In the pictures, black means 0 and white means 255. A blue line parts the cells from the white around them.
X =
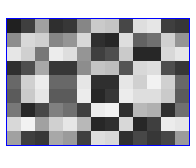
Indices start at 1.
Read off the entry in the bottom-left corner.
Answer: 161
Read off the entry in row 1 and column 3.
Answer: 161
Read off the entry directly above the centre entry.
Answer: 196
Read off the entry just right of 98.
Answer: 112
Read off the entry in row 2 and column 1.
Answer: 141
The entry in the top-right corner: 55
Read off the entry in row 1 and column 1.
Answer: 32
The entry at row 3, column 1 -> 230
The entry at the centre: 47
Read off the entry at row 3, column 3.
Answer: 120
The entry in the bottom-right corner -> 155
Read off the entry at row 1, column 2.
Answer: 63
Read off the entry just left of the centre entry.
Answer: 230
